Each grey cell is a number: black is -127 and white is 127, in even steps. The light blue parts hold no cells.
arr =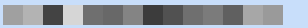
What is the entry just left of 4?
-23
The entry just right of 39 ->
26

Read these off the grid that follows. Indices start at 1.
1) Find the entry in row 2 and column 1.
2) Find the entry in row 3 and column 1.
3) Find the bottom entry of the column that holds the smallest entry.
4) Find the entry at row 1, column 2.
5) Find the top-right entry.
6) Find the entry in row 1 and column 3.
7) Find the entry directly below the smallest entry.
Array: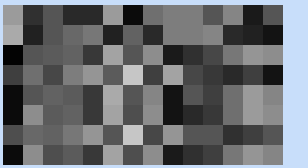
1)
42
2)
-124
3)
-116
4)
-79
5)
-42
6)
-42
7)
-64

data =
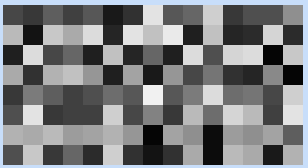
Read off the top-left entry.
-56
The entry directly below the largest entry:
2
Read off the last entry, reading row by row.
50
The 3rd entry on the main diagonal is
-56
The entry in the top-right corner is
15
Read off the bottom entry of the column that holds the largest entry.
-108
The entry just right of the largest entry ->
-40
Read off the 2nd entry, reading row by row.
-71
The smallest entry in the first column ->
-96
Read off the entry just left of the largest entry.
-40
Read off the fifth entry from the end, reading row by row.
-115
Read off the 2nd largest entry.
106
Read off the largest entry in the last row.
79
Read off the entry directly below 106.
-96
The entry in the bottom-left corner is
-48
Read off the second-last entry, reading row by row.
-102
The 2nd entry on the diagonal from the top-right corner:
85
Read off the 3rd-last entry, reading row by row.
42
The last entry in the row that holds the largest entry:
79
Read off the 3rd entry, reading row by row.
-33
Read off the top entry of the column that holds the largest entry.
99
